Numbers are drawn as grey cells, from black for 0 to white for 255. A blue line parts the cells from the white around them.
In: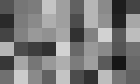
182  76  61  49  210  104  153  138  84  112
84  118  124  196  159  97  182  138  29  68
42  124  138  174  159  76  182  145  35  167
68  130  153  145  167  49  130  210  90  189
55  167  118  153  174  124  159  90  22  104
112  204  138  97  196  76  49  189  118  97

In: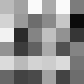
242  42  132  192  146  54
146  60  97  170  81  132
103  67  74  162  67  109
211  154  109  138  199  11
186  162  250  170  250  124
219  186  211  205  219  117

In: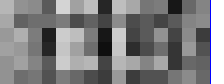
168  98  110  110  124  76  98  68  139  76  90  68  90  132  139
146  110  118  82  124  104  76  60  153  60  82  82  118  139  104
182  146  139  90  212  161  190  38  190  168  118  124  23  104  132
161  153  118  38  197  161  110  15  197  45  76  110  53  153  82
146  161  132  90  204  175  182  68  182  168  132  168  53  104  98
153  175  124  30  204  190  124  23  204  68  90  146  68  139  60

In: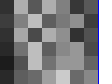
28  81  190  114  151  151  100
41  94  106  159  203  106  136
41  114  190  94  136  151  74
61  128  190  94  121  143  61
49  167  74  174  143  49  81
49  174  88  174  128  55  88

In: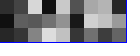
39  54  132  221  193  54  113  61  100
46  68  215  16  201  82  168  180  39
16  94  88  113  146  24  208  193  154

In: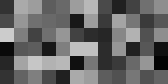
9  87  93  24  127  192  192  44  150  32  87  16
51  99  127  74  32  170  157  93  81  119  81  99
204  127  66  112  150  66  44  38  135  178  81  142
74  150  112  105  99  24  157  58  164  119  58  87
38  164  198  178  184  16  119  44  58  105  150  3
51  170  157  93  105  157  184  74  32  66  112  142

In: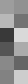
137  101
184  115
157  145
85  171
130  205
57  217

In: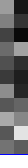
66  9
156  22
58  30
141  38
80  46
128  52
115  93
87  101
170  135
107  162
87  227
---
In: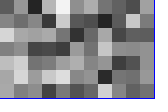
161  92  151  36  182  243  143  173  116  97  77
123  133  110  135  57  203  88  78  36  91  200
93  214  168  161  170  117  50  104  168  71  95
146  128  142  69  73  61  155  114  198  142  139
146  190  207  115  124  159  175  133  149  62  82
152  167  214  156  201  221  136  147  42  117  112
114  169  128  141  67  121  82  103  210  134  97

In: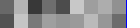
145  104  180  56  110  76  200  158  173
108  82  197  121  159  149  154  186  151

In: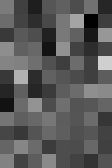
38  123  64  30  86  96  77  113
62  108  67  45  73  120  164  1
151  57  89  78  33  121  97  23
70  142  96  104  19  146  66  45
207  132  129  111  81  62  108  63
93  56  177  44  97  85  75  63
138  37  96  38  59  93  108  143
101  18  107  147  77  111  84  87
54  117  95  104  119  93  85  108
66  70  56  84  105  94  80  86
64  101  134  107  60  77  76  104
83  130  66  93  138  77  66  51

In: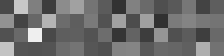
94  73  200  127  61  140  161  116  91  50  129  106  79  89  119  67
116  146  68  103  180  108  94  122  82  161  76  160  49  123  132  120
105  81  105  239  73  94  95  83  109  53  99  61  149  80  92  62
114  195  84  82  84  108  116  86  80  131  133  88  105  102  96  174

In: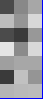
167  74  136
216  189  149
152  75  58
217  228  139
167  159  167
149  58  193
187  181  185

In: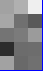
239  162  176
89  167  112
155  116  123
109  44  108
112  162  105

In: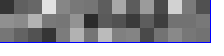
80  52  96  103  225  134  120  117  93  168  92  155  74  210  122
120  144  138  179  121  118  147  43  90  81  58  93  62  114  114
114  118  99  82  53  124  178  117  187  128  132  73  115  137  119
